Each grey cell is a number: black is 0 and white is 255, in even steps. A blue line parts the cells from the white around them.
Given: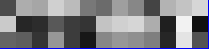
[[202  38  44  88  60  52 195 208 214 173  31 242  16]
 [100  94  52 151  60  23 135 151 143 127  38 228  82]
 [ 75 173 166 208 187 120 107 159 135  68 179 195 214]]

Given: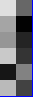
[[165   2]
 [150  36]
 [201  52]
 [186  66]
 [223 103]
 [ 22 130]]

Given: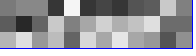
[[ 92  40 100 201 128 167 209 175 194 223 108 108]
 [122 136 136  54 245  54  69  54  84  92 201 128]
 [181 223 152 188 100 215 167 230 167 152  84 144]]

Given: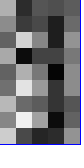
[[169  12  67  67 120]
 [176  44  85  79  92]
 [140  59  73  30 106]
 [205  73  37  44 147]
 [184 106  92  52  85]
 [ 98 176 120   5 140]
 [ 98 211 134  30 147]
 [112 227 154  52 140]
 [134 240 161  12  98]]

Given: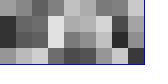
[[ 51  89  96 225 122 143 193  43 143]
 [ 51 102 109 225 172 180 213  75 164]
 [158 135  96 128 193 172 122 128 201]
 [150 186 207 109  75  83 150 201  57]]

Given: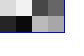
[[ 37  10 186 167]
 [219 242  71 102]]
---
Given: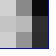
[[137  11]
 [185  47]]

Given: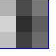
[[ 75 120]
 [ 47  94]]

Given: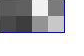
[[ 96 241]
 [ 61 147]]

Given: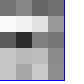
[[135 101]
 [241 225]]

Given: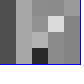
[[167 140]
 [167 146]]

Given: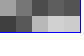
[[117  76]
 [ 88 184]]

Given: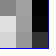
[[162   2]
 [158   6]]
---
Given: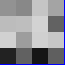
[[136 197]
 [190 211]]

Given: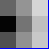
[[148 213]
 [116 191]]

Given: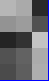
[[170  41]
 [156  81]]

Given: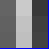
[[202  56]
 [194  63]]

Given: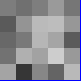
[[112 126]
 [148 186]]

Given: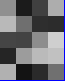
[[ 27  64]
 [111  46]]

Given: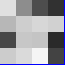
[[141  77]
 [206 215]]
